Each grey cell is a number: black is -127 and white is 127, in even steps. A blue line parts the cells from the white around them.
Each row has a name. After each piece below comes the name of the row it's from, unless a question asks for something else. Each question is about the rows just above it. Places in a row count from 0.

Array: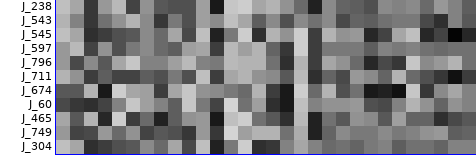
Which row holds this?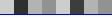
J_545
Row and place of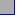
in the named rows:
J_749, 17
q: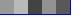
J_238

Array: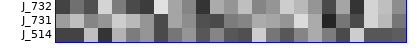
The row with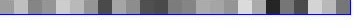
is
J_731
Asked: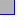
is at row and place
J_514, 4
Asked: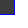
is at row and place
J_732, 6
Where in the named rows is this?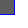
J_514, 24
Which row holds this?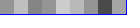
J_732
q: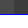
J_732
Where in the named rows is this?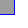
J_731, 0

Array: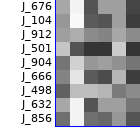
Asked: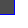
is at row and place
J_666, 3
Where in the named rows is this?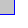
J_501, 0

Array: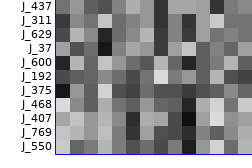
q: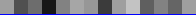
J_37
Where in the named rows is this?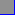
J_407, 12
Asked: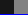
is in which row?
J_37
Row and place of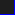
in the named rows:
J_550, 9
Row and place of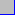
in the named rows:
J_769, 3
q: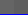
J_468
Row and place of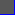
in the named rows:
J_600, 6

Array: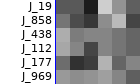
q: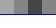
J_112
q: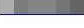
J_438
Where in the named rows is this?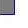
J_438, 1
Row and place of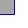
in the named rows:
J_112, 0
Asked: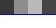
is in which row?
J_858
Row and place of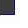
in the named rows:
J_177, 2

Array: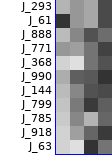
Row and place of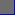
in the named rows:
J_888, 3
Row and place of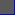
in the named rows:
J_990, 2
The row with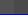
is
J_144
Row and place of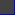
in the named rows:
J_771, 3
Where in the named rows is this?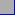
J_990, 0
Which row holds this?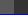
J_990
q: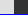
J_63

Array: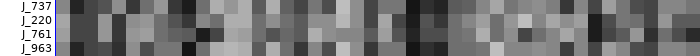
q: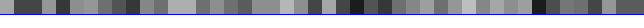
J_220
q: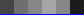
J_761
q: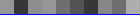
J_220
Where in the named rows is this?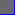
J_761, 16
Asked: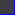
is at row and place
J_963, 36
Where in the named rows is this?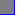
J_737, 35

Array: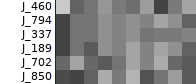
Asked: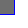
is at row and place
J_460, 5
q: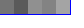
J_189
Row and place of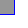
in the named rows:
J_460, 3
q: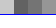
J_460
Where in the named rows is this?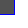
J_850, 6

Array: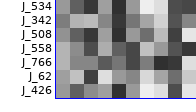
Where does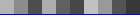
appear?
J_558
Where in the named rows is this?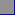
J_508, 0

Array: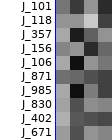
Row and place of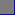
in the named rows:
J_985, 2
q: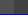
J_871
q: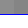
J_830
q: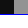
J_106
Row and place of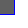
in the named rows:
J_357, 2
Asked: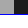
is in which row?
J_357
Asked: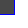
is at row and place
J_402, 3

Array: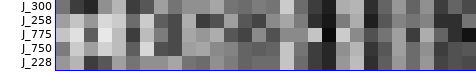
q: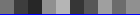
J_750
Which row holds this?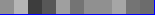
J_300
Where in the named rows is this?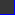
J_750, 22

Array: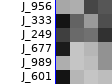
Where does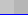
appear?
J_677
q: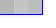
J_601

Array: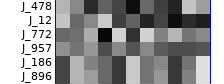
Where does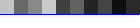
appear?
J_12
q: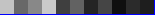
J_12
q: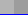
J_896
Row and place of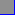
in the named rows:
J_957, 0
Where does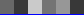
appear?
J_896
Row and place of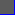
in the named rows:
J_957, 7

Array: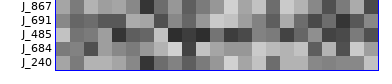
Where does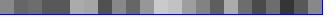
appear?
J_691
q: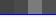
J_485
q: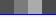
J_867
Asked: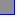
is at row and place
J_485, 18
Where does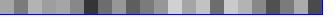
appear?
J_867
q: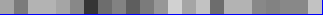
J_240
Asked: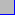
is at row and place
J_684, 15

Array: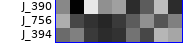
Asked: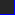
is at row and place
J_756, 3
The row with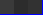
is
J_394
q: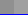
J_390
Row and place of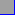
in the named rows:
J_390, 4

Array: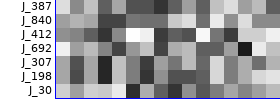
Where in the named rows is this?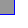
J_692, 5
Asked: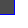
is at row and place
J_198, 1
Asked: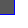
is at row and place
J_30, 10
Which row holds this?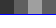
J_387
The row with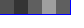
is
J_387

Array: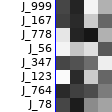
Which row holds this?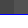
J_347
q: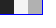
J_999
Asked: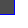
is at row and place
J_764, 2
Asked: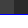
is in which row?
J_167
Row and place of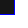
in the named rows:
J_778, 2
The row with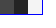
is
J_999
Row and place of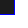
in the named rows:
J_78, 1

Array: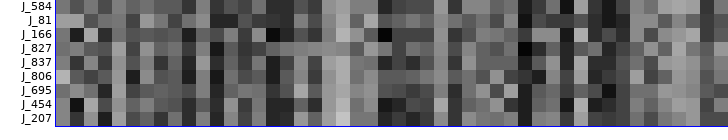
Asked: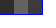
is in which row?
J_837
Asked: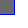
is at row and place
J_695, 35

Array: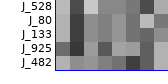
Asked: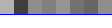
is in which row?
J_133
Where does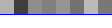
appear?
J_80

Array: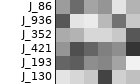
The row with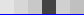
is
J_130
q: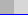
J_352
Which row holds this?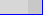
J_352

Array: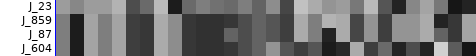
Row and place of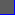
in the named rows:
J_604, 28
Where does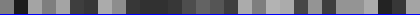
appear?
J_859
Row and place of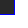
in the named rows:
J_604, 20

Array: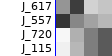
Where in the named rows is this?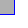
J_720, 1
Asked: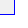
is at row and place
J_115, 0
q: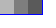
J_115

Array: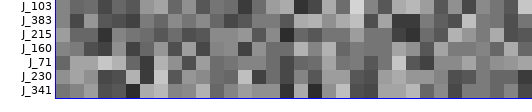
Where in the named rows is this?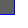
J_383, 27
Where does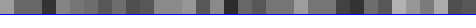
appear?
J_215

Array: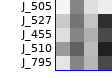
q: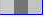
J_527
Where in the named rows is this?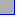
J_455, 2
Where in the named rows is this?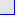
J_795, 0

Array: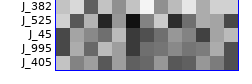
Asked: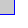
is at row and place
J_525, 7
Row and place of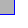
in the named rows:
J_525, 2
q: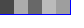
J_995
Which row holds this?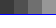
J_45

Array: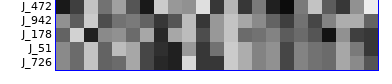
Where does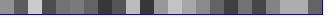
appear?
J_942
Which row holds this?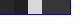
J_726
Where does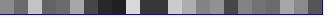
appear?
J_726
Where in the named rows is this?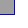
J_472, 4
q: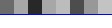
J_178
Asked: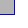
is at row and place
J_472, 12
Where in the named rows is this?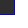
J_51, 7

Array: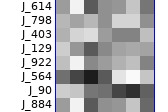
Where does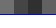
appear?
J_90
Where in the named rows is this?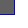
J_90, 6

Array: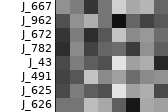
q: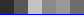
J_672
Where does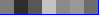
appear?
J_672
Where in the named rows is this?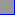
J_672, 6
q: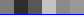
J_672
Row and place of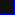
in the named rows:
J_962, 4

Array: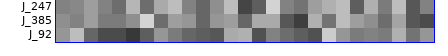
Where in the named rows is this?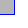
J_247, 5
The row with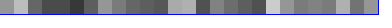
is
J_92
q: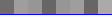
J_385
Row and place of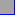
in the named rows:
J_385, 24
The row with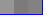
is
J_92
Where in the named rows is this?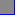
J_247, 1
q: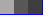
J_385

